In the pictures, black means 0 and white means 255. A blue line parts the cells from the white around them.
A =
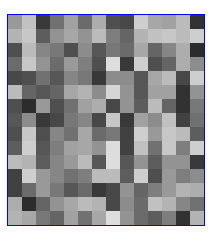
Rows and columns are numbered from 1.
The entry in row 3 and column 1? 79
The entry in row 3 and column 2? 187
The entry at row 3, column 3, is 134
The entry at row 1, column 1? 153
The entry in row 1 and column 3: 57
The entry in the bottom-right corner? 179
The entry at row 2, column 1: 179
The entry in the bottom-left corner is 179
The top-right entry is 50
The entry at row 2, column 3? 93
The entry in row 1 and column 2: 193

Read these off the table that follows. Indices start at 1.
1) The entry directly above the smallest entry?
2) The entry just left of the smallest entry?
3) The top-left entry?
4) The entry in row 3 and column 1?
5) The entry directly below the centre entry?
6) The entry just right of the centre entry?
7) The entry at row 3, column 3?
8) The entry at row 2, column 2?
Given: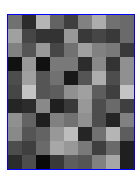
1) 106
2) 77
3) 113
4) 129
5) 57
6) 160
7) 152
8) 70

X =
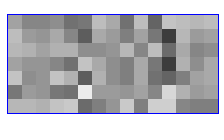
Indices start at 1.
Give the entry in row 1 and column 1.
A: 162
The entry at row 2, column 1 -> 189
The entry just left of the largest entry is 113
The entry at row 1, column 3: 134
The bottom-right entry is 127
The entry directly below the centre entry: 142
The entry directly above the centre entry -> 149
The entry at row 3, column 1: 183
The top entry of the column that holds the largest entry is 119
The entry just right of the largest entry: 155
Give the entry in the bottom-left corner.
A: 183
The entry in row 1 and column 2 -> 134
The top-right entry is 189
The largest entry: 236
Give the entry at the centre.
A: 142
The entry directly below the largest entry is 107
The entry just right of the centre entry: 127

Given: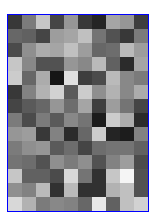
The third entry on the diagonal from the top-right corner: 109
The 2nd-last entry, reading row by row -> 192
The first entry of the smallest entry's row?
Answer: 204
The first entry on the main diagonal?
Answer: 56
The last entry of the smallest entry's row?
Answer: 123
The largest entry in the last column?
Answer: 210
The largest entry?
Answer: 245
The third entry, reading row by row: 198
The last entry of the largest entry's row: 82
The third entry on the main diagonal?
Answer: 172
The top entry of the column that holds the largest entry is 150
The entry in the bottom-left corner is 216
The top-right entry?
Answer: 62
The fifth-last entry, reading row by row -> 103
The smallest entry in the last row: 97
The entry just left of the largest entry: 198
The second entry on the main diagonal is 97
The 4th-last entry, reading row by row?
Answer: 232
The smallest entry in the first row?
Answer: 36
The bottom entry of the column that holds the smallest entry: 136
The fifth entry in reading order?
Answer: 150

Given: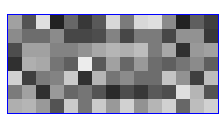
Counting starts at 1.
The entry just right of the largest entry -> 89
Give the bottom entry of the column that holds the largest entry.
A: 117
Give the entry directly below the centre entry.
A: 117
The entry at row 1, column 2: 83
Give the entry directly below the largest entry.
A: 48
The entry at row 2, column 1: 139
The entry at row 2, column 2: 109
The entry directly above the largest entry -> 146
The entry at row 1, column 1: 161
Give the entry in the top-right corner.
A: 63
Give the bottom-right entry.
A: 209
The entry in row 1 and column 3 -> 223
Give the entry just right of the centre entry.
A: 103
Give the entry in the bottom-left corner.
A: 175
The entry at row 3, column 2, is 161
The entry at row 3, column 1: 77
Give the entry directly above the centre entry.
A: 181
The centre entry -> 161

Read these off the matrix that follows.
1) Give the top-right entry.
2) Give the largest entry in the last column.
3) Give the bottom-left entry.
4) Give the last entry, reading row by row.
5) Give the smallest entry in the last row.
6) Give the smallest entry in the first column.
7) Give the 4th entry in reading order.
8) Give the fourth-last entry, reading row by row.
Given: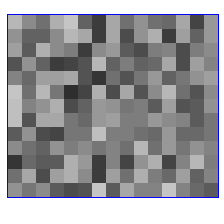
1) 152
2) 159
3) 146
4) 91
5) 76
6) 53
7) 175
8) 197

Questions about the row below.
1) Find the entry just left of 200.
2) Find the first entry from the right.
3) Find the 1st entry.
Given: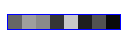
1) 53
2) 10
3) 102

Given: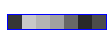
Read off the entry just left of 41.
104
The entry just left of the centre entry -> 180
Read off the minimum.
41

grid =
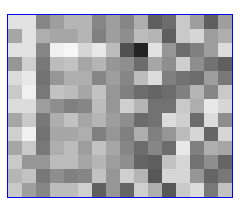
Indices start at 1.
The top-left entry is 226
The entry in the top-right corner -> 158
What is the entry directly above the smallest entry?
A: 188
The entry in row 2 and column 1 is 166
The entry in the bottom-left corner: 201
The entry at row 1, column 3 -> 134
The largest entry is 246
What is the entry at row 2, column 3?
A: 174
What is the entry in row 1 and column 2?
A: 226
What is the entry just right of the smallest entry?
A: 226
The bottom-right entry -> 194
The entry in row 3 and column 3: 134
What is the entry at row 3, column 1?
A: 226
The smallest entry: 35
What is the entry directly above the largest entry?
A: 166
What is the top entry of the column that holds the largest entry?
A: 181
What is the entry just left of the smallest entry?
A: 80
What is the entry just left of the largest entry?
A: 240
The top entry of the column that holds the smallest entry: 174
